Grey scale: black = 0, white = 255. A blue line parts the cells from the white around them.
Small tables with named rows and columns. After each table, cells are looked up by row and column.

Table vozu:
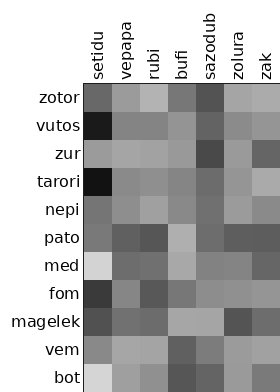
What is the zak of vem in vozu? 161
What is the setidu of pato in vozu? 121
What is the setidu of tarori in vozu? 18
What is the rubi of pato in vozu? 86
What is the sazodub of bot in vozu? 100
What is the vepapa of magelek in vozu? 113
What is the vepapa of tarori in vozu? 138
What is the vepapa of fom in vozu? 134
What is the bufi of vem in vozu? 96
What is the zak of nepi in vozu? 138
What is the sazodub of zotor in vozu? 83
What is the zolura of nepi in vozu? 155
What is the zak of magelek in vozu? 109
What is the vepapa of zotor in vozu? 155
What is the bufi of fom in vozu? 119
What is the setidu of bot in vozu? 213
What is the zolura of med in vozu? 132
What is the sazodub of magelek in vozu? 165

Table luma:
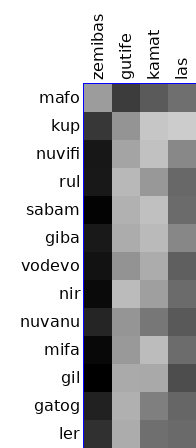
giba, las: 135
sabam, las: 107
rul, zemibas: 24
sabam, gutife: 177
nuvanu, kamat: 119
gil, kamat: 169
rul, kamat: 152
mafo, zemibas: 156
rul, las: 104
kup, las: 204
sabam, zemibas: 3
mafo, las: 111
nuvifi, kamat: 193
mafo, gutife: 60
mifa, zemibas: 8
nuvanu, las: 89
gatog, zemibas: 33
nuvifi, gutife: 164
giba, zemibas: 25
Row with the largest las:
kup

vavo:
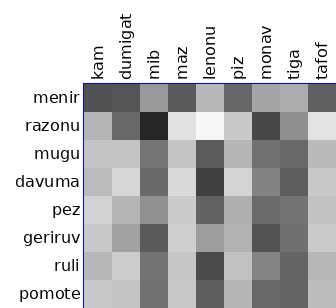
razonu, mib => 38
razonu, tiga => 143
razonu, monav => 71
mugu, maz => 196
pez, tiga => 116
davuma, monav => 131
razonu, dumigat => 104
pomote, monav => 104
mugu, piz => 182
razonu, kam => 181
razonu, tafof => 227
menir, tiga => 172
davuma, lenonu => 65
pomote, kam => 201
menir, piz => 103
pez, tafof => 194
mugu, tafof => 186
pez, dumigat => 181

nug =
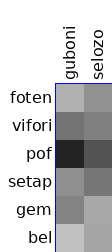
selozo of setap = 118
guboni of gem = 131
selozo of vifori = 128
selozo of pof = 83
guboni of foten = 177
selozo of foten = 145
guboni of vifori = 115
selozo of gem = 168
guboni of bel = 192
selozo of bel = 164

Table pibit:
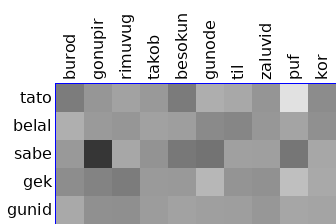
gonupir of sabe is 54
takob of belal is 161
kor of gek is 169
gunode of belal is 138
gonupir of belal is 154
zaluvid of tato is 149
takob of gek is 154
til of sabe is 160

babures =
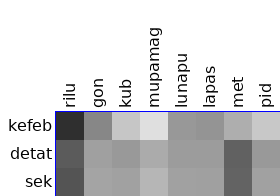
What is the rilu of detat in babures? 91
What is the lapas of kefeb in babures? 148
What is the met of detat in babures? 97
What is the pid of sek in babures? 161
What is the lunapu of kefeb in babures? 152
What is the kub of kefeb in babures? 198
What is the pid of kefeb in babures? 200
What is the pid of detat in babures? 153
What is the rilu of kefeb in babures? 47
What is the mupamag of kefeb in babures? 223
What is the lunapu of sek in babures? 161
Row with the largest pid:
kefeb

